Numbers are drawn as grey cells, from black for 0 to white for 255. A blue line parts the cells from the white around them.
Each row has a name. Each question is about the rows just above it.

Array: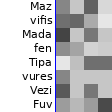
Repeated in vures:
[198]
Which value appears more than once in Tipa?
[111]
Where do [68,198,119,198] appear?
Mada

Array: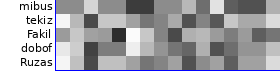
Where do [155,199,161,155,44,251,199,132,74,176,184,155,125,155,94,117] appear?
Fakil
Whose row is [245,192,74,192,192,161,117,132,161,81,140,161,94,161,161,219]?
Ruzas
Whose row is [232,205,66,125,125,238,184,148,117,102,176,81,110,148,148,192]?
dobof
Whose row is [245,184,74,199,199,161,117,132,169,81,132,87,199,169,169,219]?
tekiz

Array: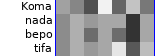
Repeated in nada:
[167]
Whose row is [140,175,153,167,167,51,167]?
nada

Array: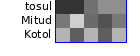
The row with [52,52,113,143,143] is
tosul
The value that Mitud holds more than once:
[121]
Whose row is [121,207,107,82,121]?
Mitud
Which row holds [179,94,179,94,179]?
Kotol

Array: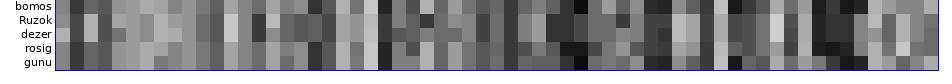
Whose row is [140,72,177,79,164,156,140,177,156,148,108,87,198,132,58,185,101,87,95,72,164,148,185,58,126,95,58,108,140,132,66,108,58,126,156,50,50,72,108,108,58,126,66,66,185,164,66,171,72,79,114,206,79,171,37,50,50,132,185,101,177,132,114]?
Ruzok
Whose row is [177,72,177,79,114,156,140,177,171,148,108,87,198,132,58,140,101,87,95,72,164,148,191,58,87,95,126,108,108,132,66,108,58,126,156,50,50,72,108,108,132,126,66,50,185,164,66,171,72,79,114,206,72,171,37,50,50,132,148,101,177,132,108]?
dezer
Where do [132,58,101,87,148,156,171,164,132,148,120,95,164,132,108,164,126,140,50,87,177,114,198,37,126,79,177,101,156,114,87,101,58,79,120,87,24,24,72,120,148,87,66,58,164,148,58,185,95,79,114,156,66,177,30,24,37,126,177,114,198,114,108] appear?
rosig
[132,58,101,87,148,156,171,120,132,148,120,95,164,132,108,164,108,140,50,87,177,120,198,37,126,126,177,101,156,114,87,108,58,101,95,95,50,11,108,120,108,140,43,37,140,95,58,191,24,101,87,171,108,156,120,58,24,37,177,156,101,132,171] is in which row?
gunu
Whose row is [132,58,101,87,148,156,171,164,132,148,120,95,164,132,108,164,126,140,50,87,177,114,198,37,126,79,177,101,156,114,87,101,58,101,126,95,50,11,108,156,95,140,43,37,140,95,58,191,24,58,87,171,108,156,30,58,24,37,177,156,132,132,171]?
bomos

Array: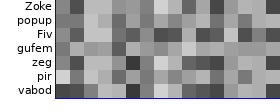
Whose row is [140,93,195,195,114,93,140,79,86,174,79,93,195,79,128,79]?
Fiv
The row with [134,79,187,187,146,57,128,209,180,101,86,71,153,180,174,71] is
zeg
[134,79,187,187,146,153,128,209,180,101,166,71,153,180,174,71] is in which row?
Zoke

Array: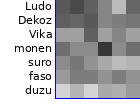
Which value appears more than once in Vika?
[160]
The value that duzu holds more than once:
[211]
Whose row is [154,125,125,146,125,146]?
faso
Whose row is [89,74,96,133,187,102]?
Ludo

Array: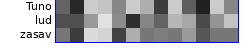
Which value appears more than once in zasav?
[119]
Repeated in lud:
[80]
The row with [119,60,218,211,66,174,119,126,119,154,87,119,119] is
zasav

